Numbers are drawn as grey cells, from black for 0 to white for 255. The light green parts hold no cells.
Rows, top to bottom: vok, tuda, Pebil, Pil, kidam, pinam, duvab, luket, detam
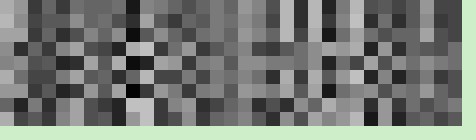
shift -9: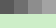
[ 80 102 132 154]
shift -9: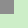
[132]
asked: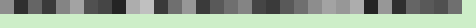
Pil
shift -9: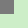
[113]
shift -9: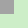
[154]

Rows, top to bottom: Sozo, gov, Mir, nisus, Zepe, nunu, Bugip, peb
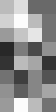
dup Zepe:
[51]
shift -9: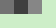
[105  54 125]
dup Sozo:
[105]
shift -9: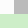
[243 178]

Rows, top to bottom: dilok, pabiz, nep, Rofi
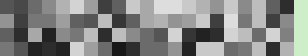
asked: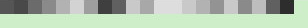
dilok
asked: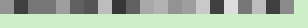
pabiz
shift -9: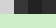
[202  45  25  36]
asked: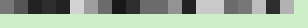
Rofi
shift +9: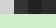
[220  63  43  54]

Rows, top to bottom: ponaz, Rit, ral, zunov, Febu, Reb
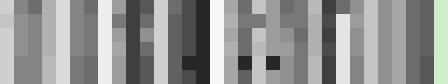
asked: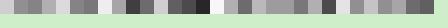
zunov
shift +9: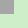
[175]
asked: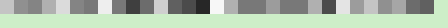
Rit
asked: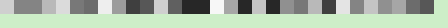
Febu
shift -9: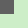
[87]

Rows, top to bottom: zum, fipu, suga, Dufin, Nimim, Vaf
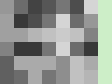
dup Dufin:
[56]
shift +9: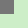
[127]
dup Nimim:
[170]

